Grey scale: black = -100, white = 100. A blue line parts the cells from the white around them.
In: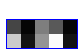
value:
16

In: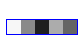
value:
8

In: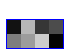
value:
22

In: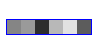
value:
21

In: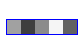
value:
9

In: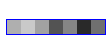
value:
27
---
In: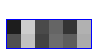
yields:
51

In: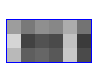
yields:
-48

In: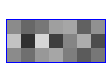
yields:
-62

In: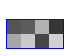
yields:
58

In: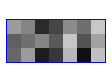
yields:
-13

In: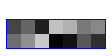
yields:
12
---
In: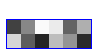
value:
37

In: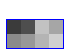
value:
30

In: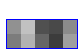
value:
9

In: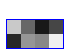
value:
-45

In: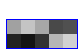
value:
-37

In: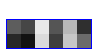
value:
-63
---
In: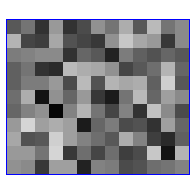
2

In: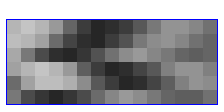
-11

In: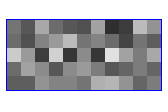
-3

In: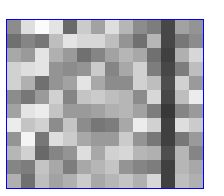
38

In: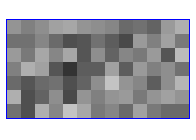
-17

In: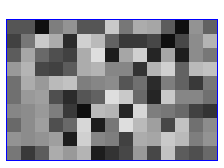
-18

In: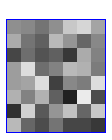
-56
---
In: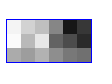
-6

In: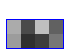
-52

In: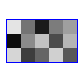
63

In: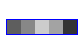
28

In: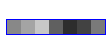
-48

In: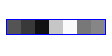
-6

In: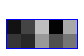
-37

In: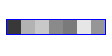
80
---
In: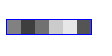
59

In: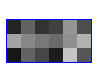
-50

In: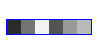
-34

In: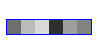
-64

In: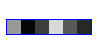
70

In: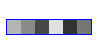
76

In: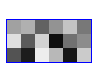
15

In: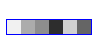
-65

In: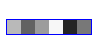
94
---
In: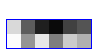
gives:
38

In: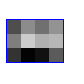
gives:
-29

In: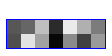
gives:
21

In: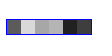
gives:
-51

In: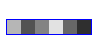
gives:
-63

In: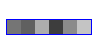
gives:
54

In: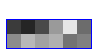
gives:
0
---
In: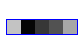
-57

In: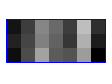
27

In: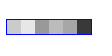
20

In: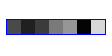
-54

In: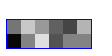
75

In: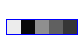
12

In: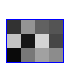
26

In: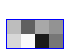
-80

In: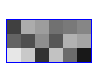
-60
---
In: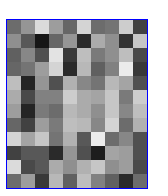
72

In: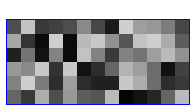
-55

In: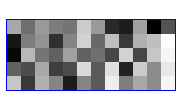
21

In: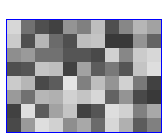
-38

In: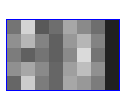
-30

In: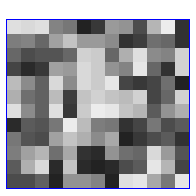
75

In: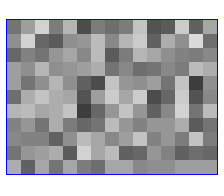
65
